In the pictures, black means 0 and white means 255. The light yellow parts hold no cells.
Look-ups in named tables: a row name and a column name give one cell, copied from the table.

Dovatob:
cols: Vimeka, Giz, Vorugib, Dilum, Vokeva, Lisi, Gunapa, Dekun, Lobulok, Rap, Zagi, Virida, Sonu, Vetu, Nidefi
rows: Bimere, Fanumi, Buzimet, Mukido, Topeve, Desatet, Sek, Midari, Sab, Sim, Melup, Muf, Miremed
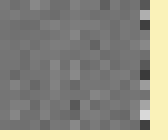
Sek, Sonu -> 116
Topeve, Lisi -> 125
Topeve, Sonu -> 115
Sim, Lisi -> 124
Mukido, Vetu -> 116
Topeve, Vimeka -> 119
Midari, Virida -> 122
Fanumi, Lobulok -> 117
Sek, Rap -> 113
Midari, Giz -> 105
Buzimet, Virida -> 111
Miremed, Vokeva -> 103
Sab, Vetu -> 124

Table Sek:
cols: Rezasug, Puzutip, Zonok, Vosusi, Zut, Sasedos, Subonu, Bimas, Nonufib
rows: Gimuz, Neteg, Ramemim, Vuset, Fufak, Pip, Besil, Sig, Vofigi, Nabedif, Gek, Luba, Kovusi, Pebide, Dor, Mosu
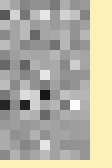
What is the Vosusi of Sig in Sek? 145
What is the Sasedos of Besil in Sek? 169
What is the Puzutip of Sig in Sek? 158
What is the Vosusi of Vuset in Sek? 103
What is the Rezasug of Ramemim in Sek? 188
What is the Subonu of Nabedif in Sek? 192
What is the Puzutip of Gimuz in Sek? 164
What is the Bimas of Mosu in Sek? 170
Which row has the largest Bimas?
Gek

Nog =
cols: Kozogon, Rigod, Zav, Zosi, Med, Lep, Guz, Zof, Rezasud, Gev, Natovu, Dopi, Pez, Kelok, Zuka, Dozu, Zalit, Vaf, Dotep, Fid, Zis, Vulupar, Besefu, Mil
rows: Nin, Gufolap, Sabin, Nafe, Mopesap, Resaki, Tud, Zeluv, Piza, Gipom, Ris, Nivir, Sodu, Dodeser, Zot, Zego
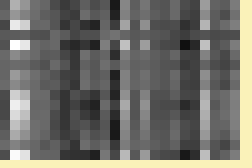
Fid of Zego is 45
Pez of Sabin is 163
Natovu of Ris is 106
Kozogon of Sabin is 70
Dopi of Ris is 64
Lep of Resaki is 92
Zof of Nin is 70
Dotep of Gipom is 70
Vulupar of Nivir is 97
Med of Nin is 102
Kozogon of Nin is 91
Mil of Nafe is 77
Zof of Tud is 55
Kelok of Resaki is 101
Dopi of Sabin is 60
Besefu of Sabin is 107
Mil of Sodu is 127
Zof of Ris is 65
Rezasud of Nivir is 59
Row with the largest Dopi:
Nafe

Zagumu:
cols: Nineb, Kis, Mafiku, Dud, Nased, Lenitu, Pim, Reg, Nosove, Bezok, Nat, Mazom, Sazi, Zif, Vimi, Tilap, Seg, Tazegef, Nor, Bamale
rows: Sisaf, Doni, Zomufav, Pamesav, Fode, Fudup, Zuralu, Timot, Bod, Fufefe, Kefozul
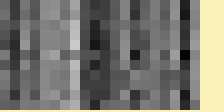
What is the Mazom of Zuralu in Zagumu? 93
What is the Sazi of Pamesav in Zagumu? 133
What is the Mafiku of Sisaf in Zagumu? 118
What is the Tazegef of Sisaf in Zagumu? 140
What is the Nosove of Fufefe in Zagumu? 77
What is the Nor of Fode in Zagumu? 53
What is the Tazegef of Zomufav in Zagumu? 128
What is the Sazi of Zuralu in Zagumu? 129
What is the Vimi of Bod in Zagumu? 114
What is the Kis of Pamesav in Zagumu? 52
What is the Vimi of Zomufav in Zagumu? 109
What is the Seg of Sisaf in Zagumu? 95

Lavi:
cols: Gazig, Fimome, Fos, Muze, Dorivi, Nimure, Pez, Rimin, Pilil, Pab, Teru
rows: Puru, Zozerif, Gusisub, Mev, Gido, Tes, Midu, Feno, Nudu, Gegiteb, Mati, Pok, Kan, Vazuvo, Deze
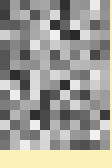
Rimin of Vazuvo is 152
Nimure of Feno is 214
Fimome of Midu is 162
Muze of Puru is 161
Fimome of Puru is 158
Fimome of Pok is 182
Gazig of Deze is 117
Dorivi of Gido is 157
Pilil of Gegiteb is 70
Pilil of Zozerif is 173
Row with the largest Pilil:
Mev

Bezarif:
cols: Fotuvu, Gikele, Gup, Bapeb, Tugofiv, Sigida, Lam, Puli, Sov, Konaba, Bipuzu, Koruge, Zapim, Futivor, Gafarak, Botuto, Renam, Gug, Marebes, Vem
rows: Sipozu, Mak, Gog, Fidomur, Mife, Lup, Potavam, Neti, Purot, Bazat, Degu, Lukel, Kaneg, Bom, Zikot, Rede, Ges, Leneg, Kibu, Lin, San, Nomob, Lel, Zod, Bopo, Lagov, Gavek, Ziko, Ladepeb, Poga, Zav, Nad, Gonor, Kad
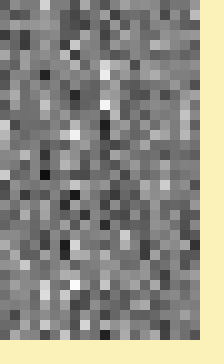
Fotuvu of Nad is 115
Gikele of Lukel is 113
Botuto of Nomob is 142
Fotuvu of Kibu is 72
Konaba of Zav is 141
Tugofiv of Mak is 151
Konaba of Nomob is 134
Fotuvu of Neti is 76
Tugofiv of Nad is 140
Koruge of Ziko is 130
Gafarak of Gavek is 147
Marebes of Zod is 73
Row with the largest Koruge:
Lukel

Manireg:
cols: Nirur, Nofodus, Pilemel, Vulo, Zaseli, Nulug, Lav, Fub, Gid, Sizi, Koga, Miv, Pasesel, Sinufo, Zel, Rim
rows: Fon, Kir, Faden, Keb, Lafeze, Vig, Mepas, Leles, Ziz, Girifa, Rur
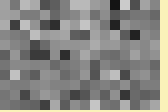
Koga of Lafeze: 151
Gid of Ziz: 104
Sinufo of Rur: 103
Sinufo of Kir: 118
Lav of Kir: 126
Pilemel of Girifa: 71
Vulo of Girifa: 128
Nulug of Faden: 46
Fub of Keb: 94
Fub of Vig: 131
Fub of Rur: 141
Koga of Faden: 118
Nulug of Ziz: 130
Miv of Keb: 168
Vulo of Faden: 147

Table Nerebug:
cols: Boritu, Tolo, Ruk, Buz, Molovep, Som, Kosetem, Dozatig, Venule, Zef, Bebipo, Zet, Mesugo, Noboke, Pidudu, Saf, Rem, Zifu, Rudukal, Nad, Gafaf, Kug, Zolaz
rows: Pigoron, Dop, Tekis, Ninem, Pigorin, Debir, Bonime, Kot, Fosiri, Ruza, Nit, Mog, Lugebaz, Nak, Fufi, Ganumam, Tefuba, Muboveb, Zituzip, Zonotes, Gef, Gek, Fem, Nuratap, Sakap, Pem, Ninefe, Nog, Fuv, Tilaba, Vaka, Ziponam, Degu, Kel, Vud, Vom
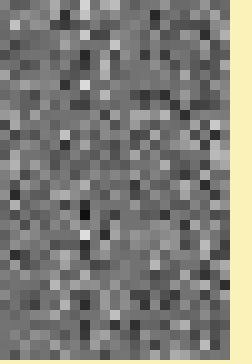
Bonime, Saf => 141
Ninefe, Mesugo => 126
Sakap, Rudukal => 70
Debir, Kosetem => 114
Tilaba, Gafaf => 65
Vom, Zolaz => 114
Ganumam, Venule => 102
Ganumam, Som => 85
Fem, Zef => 133
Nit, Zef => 105
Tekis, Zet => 94
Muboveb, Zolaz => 103
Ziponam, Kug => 100
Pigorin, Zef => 115
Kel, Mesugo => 94
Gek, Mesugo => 114
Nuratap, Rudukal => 95

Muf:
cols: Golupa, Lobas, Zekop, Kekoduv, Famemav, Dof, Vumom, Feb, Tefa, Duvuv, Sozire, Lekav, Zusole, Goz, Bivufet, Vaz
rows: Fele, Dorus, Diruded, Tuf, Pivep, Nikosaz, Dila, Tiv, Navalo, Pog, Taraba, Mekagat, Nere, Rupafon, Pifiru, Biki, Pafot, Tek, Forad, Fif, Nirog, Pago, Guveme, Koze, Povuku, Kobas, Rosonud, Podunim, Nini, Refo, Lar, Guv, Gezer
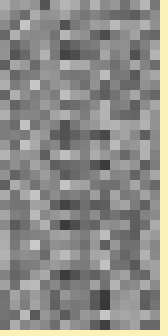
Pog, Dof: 125
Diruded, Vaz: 144
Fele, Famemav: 85
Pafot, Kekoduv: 163
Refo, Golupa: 115
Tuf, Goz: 162
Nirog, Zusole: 163
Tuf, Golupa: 104
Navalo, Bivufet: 144
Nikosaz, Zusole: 143
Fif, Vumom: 122
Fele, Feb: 170
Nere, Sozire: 175

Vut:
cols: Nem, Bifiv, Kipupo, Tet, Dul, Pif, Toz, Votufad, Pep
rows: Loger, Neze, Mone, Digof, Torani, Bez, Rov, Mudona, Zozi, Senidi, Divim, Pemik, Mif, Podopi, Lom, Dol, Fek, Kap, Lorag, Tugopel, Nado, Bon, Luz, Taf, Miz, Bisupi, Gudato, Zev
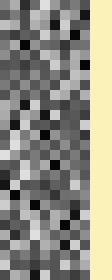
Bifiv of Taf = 45
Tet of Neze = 192
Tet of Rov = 95
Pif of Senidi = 192
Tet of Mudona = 141
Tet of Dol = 122
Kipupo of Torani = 6
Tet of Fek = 121
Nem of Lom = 106
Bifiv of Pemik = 76
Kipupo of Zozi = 141
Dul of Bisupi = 141
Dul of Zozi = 122
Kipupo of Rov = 60
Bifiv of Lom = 222
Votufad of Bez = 176
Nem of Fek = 95
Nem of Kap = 45
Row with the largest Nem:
Dol

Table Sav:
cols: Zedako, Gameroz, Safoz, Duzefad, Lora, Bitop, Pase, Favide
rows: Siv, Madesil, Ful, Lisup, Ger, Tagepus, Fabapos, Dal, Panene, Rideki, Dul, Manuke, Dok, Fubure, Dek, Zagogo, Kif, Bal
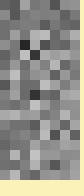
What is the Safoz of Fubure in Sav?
131
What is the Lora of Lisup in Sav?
186
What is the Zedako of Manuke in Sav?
169
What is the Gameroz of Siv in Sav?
90
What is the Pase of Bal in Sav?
142
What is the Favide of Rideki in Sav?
171
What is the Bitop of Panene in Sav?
160
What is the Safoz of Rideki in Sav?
106
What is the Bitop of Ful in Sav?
119
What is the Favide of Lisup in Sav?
174
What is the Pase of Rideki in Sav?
164
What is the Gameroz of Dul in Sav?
111
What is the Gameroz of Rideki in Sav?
159
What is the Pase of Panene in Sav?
126
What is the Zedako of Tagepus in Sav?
98
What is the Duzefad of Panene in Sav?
109
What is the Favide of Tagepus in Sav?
150
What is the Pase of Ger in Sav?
101

